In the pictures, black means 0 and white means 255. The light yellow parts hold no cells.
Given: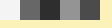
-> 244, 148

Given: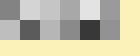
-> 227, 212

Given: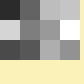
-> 255, 213

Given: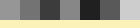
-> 205, 150

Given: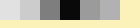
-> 225, 204

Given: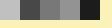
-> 192, 147

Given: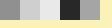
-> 233, 207

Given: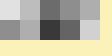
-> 225, 209
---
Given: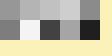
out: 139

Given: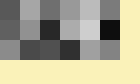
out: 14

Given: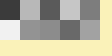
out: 125

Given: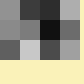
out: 108

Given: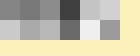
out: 209

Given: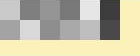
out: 60

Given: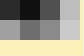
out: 189

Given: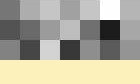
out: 167

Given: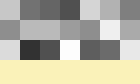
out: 170
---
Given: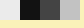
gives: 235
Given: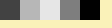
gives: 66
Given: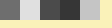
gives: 110
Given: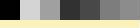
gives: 1
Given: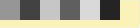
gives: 150
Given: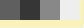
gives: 95
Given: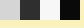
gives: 213
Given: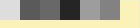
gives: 221
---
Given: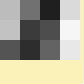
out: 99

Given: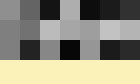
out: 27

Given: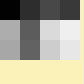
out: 205

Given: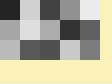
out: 201

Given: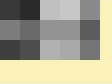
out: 169

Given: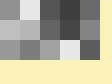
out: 232
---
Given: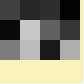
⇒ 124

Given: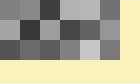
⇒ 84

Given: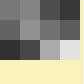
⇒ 49

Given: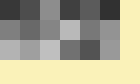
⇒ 179

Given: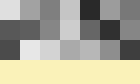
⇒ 75

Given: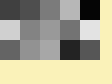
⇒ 100

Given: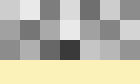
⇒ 140

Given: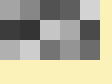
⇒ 176
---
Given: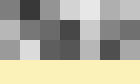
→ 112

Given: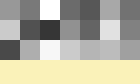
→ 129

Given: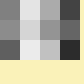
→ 101

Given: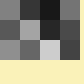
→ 74

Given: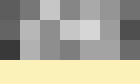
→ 79

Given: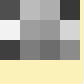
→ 213

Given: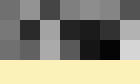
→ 178

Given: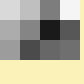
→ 87

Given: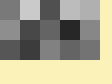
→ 135
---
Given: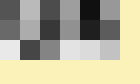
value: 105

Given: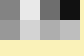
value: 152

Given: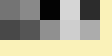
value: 72

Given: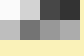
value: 190

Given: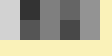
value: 210

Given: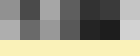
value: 174

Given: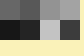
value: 23

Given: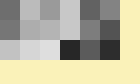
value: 118

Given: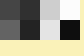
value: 99

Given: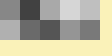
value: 176
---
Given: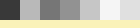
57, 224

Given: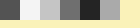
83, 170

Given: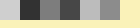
207, 140

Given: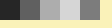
38, 124

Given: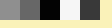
143, 57

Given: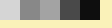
213, 14

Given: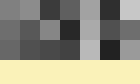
128, 154

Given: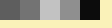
94, 12
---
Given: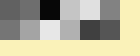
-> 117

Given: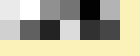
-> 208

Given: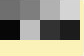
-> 7

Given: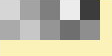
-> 170

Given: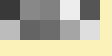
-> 188

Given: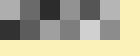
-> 50
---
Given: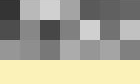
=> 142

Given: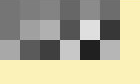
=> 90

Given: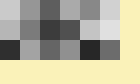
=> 163

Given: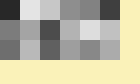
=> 185

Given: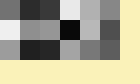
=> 32

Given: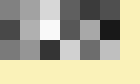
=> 149

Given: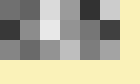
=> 106

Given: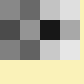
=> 98

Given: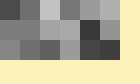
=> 111
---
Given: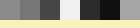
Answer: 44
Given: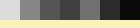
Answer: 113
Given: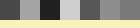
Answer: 86
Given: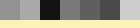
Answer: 95
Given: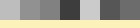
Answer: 203
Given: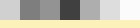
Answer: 174
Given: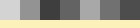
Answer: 168
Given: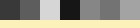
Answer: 134
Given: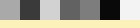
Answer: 125
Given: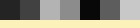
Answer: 8
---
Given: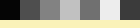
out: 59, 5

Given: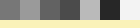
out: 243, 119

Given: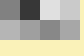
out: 202, 181

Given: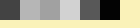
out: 3, 67

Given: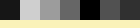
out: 48, 22

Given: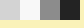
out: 35, 211

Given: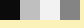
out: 132, 11
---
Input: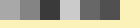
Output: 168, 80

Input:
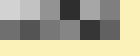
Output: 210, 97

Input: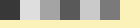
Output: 56, 122

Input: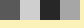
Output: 89, 166

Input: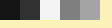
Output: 20, 164

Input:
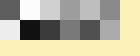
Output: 94, 170
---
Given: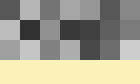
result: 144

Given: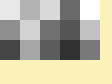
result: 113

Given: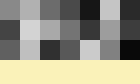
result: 169

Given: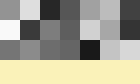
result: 125

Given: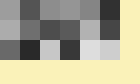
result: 77

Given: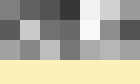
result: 113
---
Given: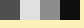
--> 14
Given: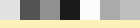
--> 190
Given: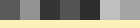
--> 163
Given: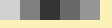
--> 150
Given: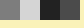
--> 75
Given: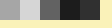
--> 48
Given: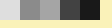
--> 25
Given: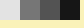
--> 22
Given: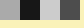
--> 77
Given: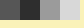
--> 216
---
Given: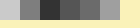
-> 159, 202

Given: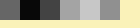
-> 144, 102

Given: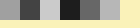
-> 183, 160

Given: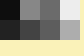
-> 237, 34

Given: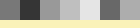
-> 173, 120

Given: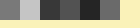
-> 106, 121
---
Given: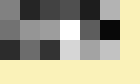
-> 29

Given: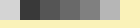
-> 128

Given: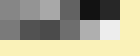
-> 18

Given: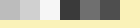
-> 111

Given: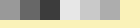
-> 201

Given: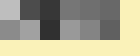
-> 111

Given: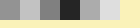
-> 172

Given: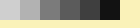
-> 63
